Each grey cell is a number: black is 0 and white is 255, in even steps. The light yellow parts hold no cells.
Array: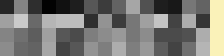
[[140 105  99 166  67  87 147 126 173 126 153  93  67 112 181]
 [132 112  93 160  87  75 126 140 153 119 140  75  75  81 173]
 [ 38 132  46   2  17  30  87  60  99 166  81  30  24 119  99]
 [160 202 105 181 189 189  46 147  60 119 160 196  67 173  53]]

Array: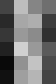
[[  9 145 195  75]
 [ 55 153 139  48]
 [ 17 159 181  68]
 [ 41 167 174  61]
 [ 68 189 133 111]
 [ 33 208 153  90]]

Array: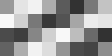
[[ 75  62 134 208 248 189 106  50]
 [ 98 173 242 221 147  75  68 141]
 [248 208 120  56  83 166 235 228]
 [153 228 242 173  91  50 120 195]]

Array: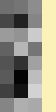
[[ 90   4 189]
 [ 64  18 210]
 [ 71  33 133]
 [ 83  49 161]
 [111 117 141]
 [155 147 203]
 [133 175 169]
 [ 98 182 117]]

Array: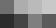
[[ 44  68 127  91]
 [111 173 186 200]]

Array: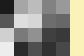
[[237  43  79  49  72]
 [208 122 145  64  57]
 [ 27 166 188 130 153]
 [ 87 222 214 109 103]]
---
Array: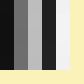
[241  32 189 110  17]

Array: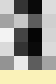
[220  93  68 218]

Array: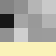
[201 153 207]

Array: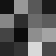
[ 27 107  11  39]

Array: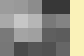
[ 55 121 160  73]

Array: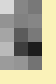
[120 129 165]

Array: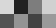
[209  66]

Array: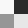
[ 43 150]

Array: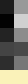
[153   2]
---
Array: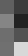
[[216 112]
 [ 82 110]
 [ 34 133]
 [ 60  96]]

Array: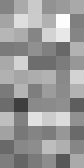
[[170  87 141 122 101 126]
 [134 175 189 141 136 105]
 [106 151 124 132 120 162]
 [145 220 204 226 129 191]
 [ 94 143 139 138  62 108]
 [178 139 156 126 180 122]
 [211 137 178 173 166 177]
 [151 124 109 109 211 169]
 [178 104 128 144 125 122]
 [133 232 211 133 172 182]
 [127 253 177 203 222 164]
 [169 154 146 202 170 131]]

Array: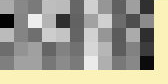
[[ 11 136 120 175 235 122 139 119 161 161 127]
 [ 60 130  93 182 214 113 130 101 160 147 109]
 [ 46 171  91 150 209 100 196 205 111 132 187]
 [139  78 108 208 162  98  47 180 237 133   3]
 [ 48 159  96 150 208 102 187 190 122 136 171]]

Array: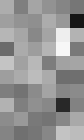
[[188 195 135 118 112 132]
 [169 135 116 121 153 140]
 [130  40 136 144 127 178]
 [139 134 164 139 115 126]
 [111 110 171 188 171 158]
 [165 162 125 184 161 196]
 [121 247 181 157 171 107]
 [179 238 164 136 166 182]
 [ 21 152 172 143 147 159]
 [118 133 146 165 127 173]]

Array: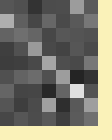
[[111  91  62  89  76  86  71]
 [158  89  46 160  75  62  85]
 [ 83 223 100  40  70  69 101]
 [ 51  36 157  80 108  99  80]
 [119  73  78 165  73  63  61]
 [ 74  86  67  73 154  81  63]
 [ 81  84  87  71 101 111  99]
 [119  89  74 103  70  95 174]
 [ 90 156  77  76  51  80  86]]

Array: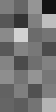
[[180 116  93 101]
 [126  81 127  98]
 [119 148 116 142]
 [130 111  75 132]
 [ 75 120 132  88]
 [117 107 210 138]
 [190 128  51  87]
 [ 19 149 102 126]]

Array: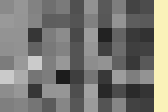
[[ 62  66 134  84 155  87 134  91 117 132 127]
 [ 52  42  75  40 162  78 150 149  54 151 141]
 [147 126 157  56 117  62  28 125 117 172 202]
 [ 89  56  97 147 141  84 152 127 203 153 124]
 [ 65  63 109  64 150  84 131 121  98 146 144]
 [ 50  57 100  34 157  73 140 125  54 147 147]
 [ 90  93 148  87 129  84  95  94 133 149 153]
 [ 76  67 126  89 146  80 122 111 130 150 138]]

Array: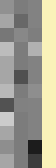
[[ 60 124 166]
 [ 28 124 142]
 [130 124 166]
 [130 124 203]
 [130 129  82]
 [142 124 184]
 [130  80 166]
 [130 124 166]
 [177 124 188]
 [126 136 119]
 [130 104 166]
 [130 124 145]]

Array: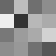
[[ 86 113 152 141]
 [210 170 156 120]
 [171 184  51 238]
 [141 111 189 104]]
